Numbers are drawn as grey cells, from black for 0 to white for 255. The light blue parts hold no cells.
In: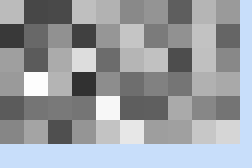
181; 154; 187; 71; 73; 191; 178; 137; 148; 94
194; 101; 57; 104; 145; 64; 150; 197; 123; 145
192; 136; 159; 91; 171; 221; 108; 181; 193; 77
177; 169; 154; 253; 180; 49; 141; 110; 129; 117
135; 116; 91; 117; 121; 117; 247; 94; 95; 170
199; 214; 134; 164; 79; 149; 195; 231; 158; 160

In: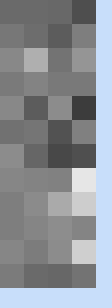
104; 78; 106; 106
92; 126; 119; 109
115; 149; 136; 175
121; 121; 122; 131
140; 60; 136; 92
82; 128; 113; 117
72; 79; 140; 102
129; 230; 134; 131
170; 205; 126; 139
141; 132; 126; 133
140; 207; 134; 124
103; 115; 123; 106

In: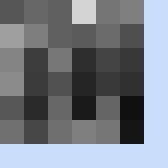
117; 127; 86; 103; 95; 212
107; 79; 159; 125; 96; 91
68; 56; 132; 60; 119; 45
57; 48; 139; 59; 80; 37
101; 16; 87; 42; 103; 26
118; 21; 112; 71; 111; 127

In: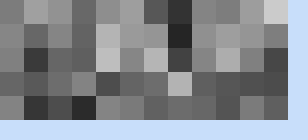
157; 203; 124; 160; 146; 104; 142; 158; 87; 51; 132; 125
149; 126; 134; 103; 133; 99; 180; 154; 149; 37; 144; 158
128; 71; 128; 58; 102; 95; 190; 134; 181; 66; 133; 173
80; 76; 102; 89; 109; 131; 77; 100; 109; 179; 95; 86
123; 95; 131; 54; 77; 43; 132; 122; 97; 108; 103; 84

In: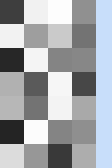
253; 144; 62; 241
202; 115; 242; 158
132; 135; 39; 244
246; 71; 177; 90
243; 169; 183; 115
132; 143; 36; 252
57; 173; 220; 151

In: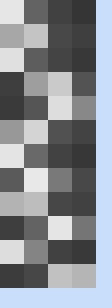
65; 53; 230; 99
72; 63; 167; 196
68; 56; 224; 93
202; 83; 62; 158
221; 136; 58; 85
81; 67; 152; 212
66; 55; 228; 105
121; 72; 90; 232
71; 65; 179; 189
229; 117; 62; 99
65; 57; 221; 132
193; 181; 60; 71
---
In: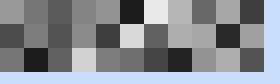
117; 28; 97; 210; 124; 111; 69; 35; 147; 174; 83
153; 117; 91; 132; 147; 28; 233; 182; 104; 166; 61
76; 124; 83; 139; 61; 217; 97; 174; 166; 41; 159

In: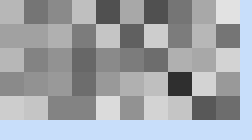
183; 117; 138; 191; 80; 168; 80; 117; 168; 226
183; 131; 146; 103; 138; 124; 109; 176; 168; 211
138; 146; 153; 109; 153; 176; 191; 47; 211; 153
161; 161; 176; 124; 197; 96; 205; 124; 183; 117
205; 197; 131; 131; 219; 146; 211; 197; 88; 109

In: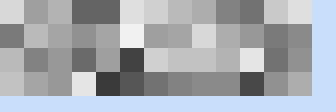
186; 130; 152; 106; 159; 66; 208; 194; 194; 179; 229; 114; 145
216; 159; 179; 100; 100; 223; 208; 186; 173; 130; 114; 201; 223
194; 165; 152; 229; 58; 86; 114; 130; 138; 138; 72; 145; 173
122; 186; 165; 145; 165; 241; 159; 165; 216; 173; 152; 122; 138

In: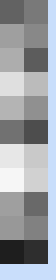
30; 46
113; 77
173; 92
159; 105
98; 121
152; 129
159; 136
180; 144
223; 187
231; 201
246; 209

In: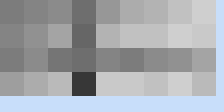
124; 132; 139; 110; 151; 172; 179; 193; 207
124; 139; 117; 110; 132; 124; 139; 145; 164
132; 145; 164; 102; 179; 193; 193; 207; 201
158; 172; 186; 55; 201; 201; 193; 207; 186

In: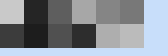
60; 29; 80; 45; 174; 187
201; 37; 94; 167; 133; 120

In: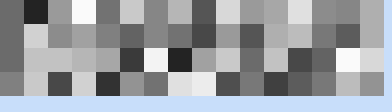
107; 35; 154; 250; 114; 201; 134; 182; 85; 216; 154; 167; 224; 140; 134; 175
107; 194; 194; 182; 167; 58; 243; 35; 161; 201; 107; 194; 72; 99; 250; 216
128; 201; 72; 209; 50; 147; 114; 224; 236; 79; 120; 64; 92; 120; 188; 147
107; 209; 140; 161; 128; 99; 134; 114; 72; 154; 85; 175; 188; 120; 92; 175

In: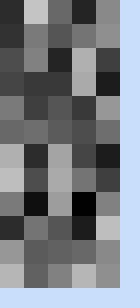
122; 15; 157; 2; 129
176; 44; 164; 69; 28
69; 57; 57; 170; 28
122; 63; 85; 57; 151
190; 77; 170; 116; 63
151; 91; 97; 104; 137
182; 97; 129; 182; 143
104; 110; 91; 77; 110
44; 116; 85; 28; 190
50; 122; 85; 116; 143
77; 129; 36; 176; 63
44; 196; 104; 36; 137
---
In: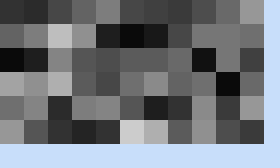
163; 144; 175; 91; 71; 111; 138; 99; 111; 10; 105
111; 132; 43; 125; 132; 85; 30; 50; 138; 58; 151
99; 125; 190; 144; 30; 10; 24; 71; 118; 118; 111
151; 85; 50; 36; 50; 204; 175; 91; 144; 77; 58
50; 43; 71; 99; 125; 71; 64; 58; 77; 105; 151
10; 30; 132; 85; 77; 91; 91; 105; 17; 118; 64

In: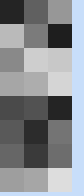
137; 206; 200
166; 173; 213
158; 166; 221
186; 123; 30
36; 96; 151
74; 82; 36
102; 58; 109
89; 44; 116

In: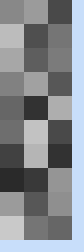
110; 194; 73
65; 181; 50
129; 161; 87
136; 155; 73
201; 117; 102
167; 94; 123
155; 87; 143
188; 79; 117
42; 57; 149
102; 50; 174

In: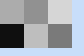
15; 190; 122
172; 145; 214

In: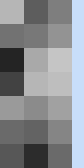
66; 182; 190
36; 169; 197
154; 139; 161
114; 120; 147
106; 99; 133
182; 93; 126
87; 44; 106

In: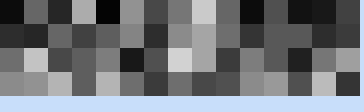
110; 195; 72; 94; 125; 24; 80; 210; 165; 59; 125; 88; 32; 118; 159
139; 146; 180; 94; 180; 110; 59; 110; 72; 80; 139; 153; 80; 187; 52
12; 102; 38; 172; 4; 146; 72; 118; 202; 102; 12; 80; 18; 24; 65
45; 38; 102; 65; 94; 132; 45; 139; 165; 110; 52; 88; 88; 45; 59

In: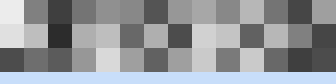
224; 190; 44; 175; 190; 104; 175; 76; 209; 196; 97; 183; 128; 70
236; 128; 63; 116; 144; 136; 84; 151; 167; 136; 183; 116; 70; 159
76; 110; 91; 151; 217; 159; 97; 159; 202; 122; 202; 104; 63; 76

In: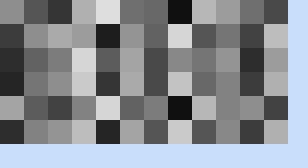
60; 142; 170; 156; 29; 148; 98; 214; 85; 117; 66; 189
45; 130; 148; 189; 37; 164; 85; 202; 85; 136; 60; 176
37; 117; 142; 202; 53; 170; 73; 195; 104; 130; 60; 176
45; 98; 124; 214; 92; 164; 73; 136; 117; 148; 45; 156
164; 92; 66; 130; 214; 98; 124; 16; 183; 130; 142; 66
142; 85; 53; 176; 222; 111; 104; 16; 183; 156; 111; 73
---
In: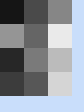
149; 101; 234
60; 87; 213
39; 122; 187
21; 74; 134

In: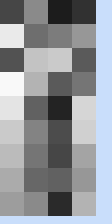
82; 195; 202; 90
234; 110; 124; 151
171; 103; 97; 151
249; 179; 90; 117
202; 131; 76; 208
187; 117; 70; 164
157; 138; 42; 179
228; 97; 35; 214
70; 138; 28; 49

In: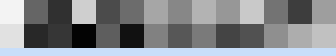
225; 40; 54; 3; 94; 17; 129; 87; 122; 68; 81; 143; 173; 193
243; 101; 48; 207; 75; 108; 166; 135; 179; 151; 201; 115; 61; 158

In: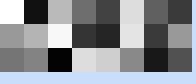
153; 180; 248; 52; 37; 228; 58; 153
255; 17; 186; 110; 66; 221; 96; 58
117; 131; 3; 221; 207; 137; 24; 81

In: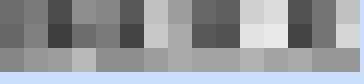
134; 150; 156; 185; 142; 142; 156; 170; 163; 163; 178; 163; 170; 150; 150
108; 122; 75; 142; 134; 88; 192; 156; 102; 95; 207; 220; 81; 116; 192
102; 128; 62; 108; 122; 68; 200; 170; 88; 81; 227; 233; 68; 116; 213

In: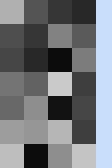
116; 98; 202; 62
157; 150; 182; 62
190; 12; 142; 196
78; 54; 130; 90
176; 84; 54; 40
104; 142; 18; 70
70; 40; 12; 124
